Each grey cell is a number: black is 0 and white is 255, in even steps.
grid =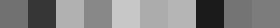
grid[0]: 113
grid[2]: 177
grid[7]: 27
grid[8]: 116

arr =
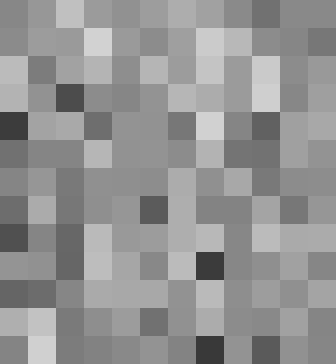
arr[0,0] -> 135
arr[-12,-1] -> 119
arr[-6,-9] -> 143
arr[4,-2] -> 160
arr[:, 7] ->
[161, 203, 196, 172, 209, 179, 144, 131, 184, 59, 186, 172, 57]
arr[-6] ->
[109, 171, 119, 143, 150, 91, 174, 131, 131, 164, 119, 150]
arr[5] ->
[113, 133, 133, 182, 146, 147, 140, 179, 116, 114, 160, 147]
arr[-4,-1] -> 134
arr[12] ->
[132, 208, 124, 130, 137, 147, 131, 57, 147, 90, 145, 134]
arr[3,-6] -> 182
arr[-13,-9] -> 155
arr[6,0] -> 133
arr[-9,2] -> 169
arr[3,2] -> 76
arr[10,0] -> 101
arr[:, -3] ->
[113, 140, 202, 207, 97, 114, 121, 164, 187, 143, 157, 137, 90]
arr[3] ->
[179, 146, 76, 140, 134, 147, 182, 172, 155, 207, 135, 159]
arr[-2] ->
[175, 194, 122, 142, 156, 113, 145, 172, 140, 137, 161, 133]
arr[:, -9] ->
[155, 210, 180, 140, 110, 182, 144, 143, 186, 189, 170, 142, 130]
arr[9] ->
[148, 145, 102, 189, 166, 136, 187, 59, 135, 143, 161, 134]
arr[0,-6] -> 173
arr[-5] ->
[80, 133, 103, 186, 153, 156, 174, 184, 135, 187, 170, 171]
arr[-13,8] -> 138
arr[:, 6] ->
[173, 159, 156, 182, 119, 140, 172, 174, 174, 187, 146, 145, 131]
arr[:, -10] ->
[192, 154, 162, 76, 169, 133, 121, 119, 103, 102, 134, 122, 124]

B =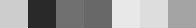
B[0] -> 205
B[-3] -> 232
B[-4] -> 104

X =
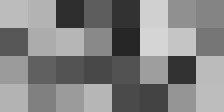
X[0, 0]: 188
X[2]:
[155, 96, 83, 72, 82, 158, 50, 187]
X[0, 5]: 208
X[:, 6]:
[144, 197, 50, 149]
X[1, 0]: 87
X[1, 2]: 182
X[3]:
[179, 128, 155, 182, 74, 67, 149, 189]
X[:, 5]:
[208, 213, 158, 67]

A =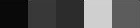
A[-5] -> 9
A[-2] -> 207
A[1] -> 56

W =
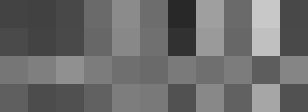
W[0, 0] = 67
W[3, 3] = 97
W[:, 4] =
[139, 136, 111, 125]
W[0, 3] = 106
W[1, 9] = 192
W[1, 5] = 112
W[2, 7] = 111
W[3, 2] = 80
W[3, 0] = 95
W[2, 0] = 118
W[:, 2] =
[72, 73, 144, 80]
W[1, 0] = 74
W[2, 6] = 122

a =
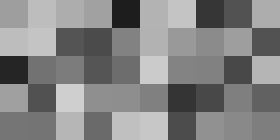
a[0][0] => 158
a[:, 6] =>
[196, 153, 131, 52, 76]
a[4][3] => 106
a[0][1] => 189
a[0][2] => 173
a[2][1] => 114
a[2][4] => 109
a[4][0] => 117
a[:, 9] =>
[173, 82, 181, 97, 126]
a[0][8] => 82
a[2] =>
[37, 114, 124, 85, 109, 203, 131, 129, 72, 181]
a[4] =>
[117, 116, 182, 106, 192, 199, 76, 145, 137, 126]
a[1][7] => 139
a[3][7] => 72

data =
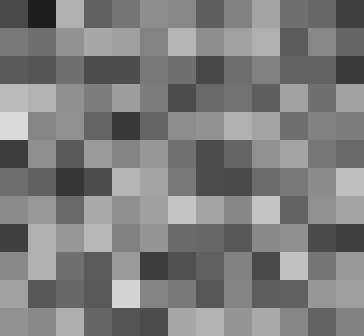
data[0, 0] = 73
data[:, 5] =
[141, 131, 121, 125, 101, 151, 164, 160, 149, 61, 132, 76]
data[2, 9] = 129
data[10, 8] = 132
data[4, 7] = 147
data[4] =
[218, 133, 144, 99, 56, 101, 141, 147, 177, 163, 111, 130, 125]
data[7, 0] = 140
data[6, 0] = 110
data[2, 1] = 84
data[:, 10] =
[111, 91, 98, 161, 111, 164, 120, 98, 143, 193, 97, 134]
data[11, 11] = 98
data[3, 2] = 143
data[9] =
[137, 176, 112, 91, 154, 61, 81, 97, 129, 74, 193, 117, 152]
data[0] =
[73, 29, 177, 96, 117, 141, 135, 95, 130, 163, 111, 103, 63]
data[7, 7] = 163
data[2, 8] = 110
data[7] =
[140, 153, 105, 170, 143, 160, 196, 163, 134, 196, 98, 144, 163]
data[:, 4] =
[117, 160, 78, 158, 56, 131, 181, 143, 129, 154, 213, 84]
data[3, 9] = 95
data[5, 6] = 113
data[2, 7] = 72
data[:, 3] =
[96, 168, 76, 125, 99, 154, 76, 170, 184, 91, 88, 102]
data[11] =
[144, 137, 175, 102, 84, 76, 168, 179, 149, 169, 134, 98, 130]
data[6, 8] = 74

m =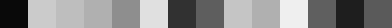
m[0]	9
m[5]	224
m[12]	30
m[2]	190
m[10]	239
